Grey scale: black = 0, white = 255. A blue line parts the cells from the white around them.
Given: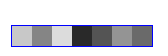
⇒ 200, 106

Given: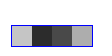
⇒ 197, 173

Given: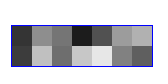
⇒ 52, 95

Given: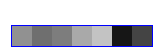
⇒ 145, 68

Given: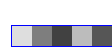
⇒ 222, 86

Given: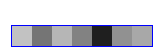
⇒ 194, 168

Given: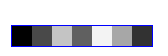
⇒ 1, 50
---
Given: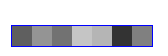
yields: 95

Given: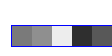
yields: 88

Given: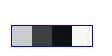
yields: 64

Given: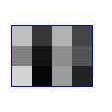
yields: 21

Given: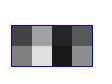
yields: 37

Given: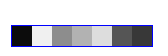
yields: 56

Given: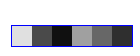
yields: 47
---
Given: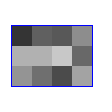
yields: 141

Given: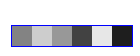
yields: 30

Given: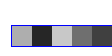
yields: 64

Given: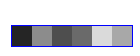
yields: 168

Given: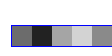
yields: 138

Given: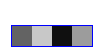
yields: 156
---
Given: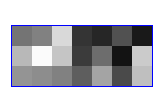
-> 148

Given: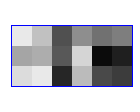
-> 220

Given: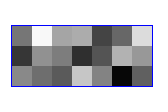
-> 137

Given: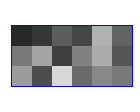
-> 156

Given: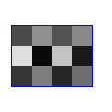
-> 53

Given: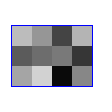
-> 165

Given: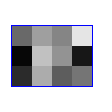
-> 43
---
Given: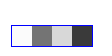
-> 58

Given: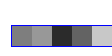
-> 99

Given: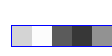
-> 55

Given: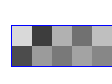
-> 113

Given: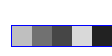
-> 217

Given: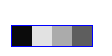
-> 94

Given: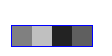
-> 95

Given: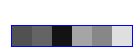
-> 165
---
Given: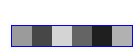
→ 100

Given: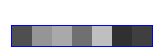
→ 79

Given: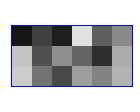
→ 46

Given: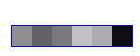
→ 121

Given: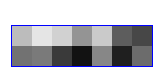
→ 58

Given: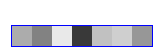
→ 151

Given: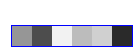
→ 150
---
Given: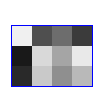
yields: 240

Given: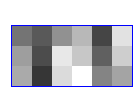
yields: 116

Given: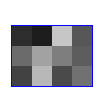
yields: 45

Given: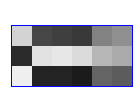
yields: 211

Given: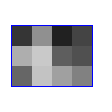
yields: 53

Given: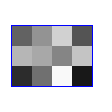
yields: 98

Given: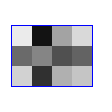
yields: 235

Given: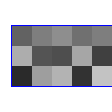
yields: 98
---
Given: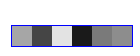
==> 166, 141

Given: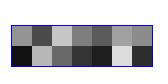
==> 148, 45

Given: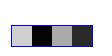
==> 207, 42

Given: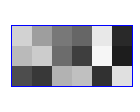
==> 210, 224

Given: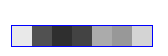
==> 233, 212

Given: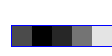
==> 75, 228

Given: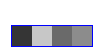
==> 53, 140

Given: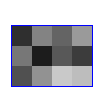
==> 47, 189
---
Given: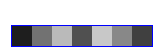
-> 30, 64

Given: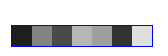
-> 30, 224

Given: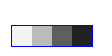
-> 244, 33

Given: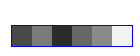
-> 73, 242

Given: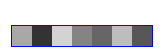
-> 168, 87

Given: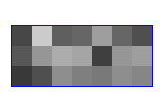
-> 71, 134

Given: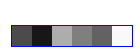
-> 75, 249

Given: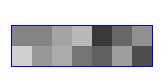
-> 132, 78

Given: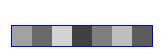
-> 161, 92
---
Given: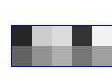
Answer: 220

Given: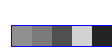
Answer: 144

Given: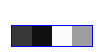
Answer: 158

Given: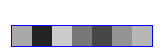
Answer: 183

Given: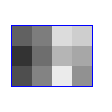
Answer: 220

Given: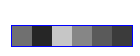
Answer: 134

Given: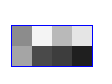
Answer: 229
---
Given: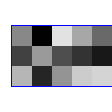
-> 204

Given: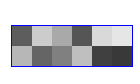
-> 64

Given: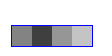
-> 150

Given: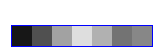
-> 115

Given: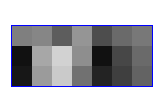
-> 63

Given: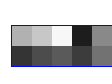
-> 60
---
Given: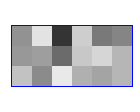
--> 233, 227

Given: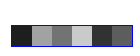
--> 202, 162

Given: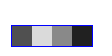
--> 218, 137

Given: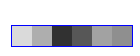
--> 218, 174

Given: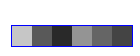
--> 198, 148

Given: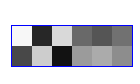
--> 247, 217

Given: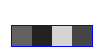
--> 212, 98

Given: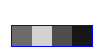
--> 210, 107

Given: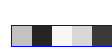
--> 247, 215

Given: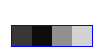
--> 211, 144
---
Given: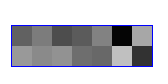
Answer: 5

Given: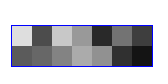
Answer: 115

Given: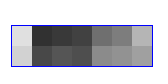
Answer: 125

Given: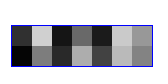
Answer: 202

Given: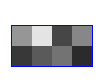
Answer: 70

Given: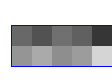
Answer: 96
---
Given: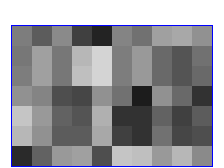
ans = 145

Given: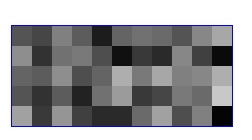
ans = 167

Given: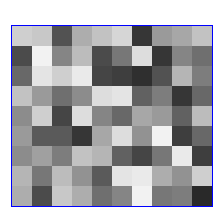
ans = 194

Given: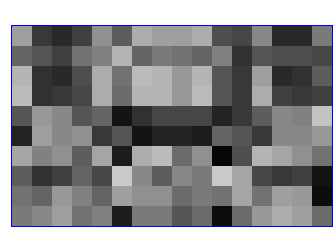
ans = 122

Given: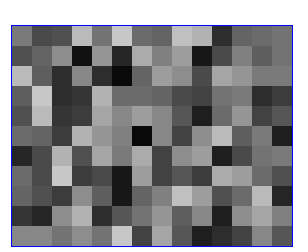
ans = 115
